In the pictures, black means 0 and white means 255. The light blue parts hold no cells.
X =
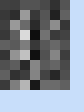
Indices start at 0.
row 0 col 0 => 65
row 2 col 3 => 42
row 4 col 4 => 88
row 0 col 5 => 49
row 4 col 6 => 82
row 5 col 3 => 16
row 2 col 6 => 54
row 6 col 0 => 80
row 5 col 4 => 81
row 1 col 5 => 33
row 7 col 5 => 39
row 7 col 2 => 61
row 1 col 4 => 85
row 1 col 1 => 45
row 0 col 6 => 84
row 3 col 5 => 58
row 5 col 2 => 193
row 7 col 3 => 132
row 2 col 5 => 141
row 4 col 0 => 96
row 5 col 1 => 147

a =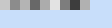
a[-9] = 200
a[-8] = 140
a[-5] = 172

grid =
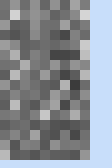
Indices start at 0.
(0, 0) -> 115
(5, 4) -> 112
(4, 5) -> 103
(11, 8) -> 117
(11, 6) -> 121
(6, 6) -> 104
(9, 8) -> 141
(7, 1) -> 185
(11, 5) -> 107
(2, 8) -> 123
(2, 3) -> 143
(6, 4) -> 111
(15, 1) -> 93
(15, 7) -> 86
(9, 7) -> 87
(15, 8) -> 149
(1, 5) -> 99
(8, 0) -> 147
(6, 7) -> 147
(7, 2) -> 128
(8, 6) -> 178
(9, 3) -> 118
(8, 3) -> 111
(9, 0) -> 103
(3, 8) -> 107
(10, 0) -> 94
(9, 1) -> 131
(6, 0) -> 113
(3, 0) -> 96
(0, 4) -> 102
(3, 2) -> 95
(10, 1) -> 187
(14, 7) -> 122
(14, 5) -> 143
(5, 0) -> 127

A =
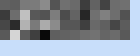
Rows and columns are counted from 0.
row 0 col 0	97
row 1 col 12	82
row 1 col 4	83
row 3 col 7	101
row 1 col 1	109
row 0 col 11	109
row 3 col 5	95
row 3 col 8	110
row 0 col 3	123
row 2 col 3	122
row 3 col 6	98
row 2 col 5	139
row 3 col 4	9
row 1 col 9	112
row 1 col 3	88

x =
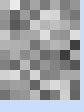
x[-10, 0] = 189
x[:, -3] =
[171, 213, 192, 153, 181, 121, 131, 134, 218, 124]
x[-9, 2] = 156
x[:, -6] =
[122, 156, 117, 167, 173, 139, 186, 131, 157, 150]
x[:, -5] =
[165, 115, 205, 168, 117, 160, 112, 212, 100, 185]
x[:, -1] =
[149, 119, 149, 221, 62, 175, 85, 168, 106, 100]
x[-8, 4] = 181
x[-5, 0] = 144
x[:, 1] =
[234, 103, 89, 144, 176, 172, 105, 218, 160, 145]
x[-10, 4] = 123
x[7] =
[209, 218, 131, 212, 130, 134, 168, 168]
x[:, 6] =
[125, 140, 178, 146, 173, 61, 115, 168, 199, 207]

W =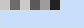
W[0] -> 199
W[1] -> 108
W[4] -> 157

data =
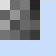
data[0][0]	222
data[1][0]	98
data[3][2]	78
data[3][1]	104
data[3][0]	115

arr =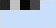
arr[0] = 37
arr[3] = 69
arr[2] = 7

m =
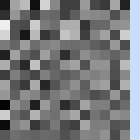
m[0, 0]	21
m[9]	[151, 96, 143, 132, 92, 122, 138, 120, 100, 78, 90, 149, 87]
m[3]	[212, 80, 22, 185, 53, 77, 195, 178, 62, 130, 161, 73, 205]
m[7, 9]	127
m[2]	[238, 81, 74, 203, 122, 110, 172, 174, 52, 103, 104, 143, 147]
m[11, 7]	165
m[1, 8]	140
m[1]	[47, 150, 97, 60, 108, 103, 64, 94, 140, 136, 132, 79, 129]
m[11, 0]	205
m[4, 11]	152
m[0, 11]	165
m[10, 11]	80
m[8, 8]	93
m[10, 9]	127
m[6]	[173, 87, 40, 193, 80, 96, 145, 162, 80, 147, 147, 80, 186]
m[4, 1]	101
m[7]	[61, 126, 92, 69, 127, 103, 91, 102, 136, 127, 136, 78, 136]
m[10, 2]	120
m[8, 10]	160
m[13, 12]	132
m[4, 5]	136
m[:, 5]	[136, 103, 110, 77, 136, 114, 96, 103, 84, 122, 115, 112, 120, 103]
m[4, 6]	111
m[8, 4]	37
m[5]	[32, 161, 101, 80, 159, 114, 45, 95, 142, 124, 114, 98, 118]

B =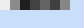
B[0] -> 237
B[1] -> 139
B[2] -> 31

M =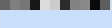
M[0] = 99
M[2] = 118
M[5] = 204
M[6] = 43
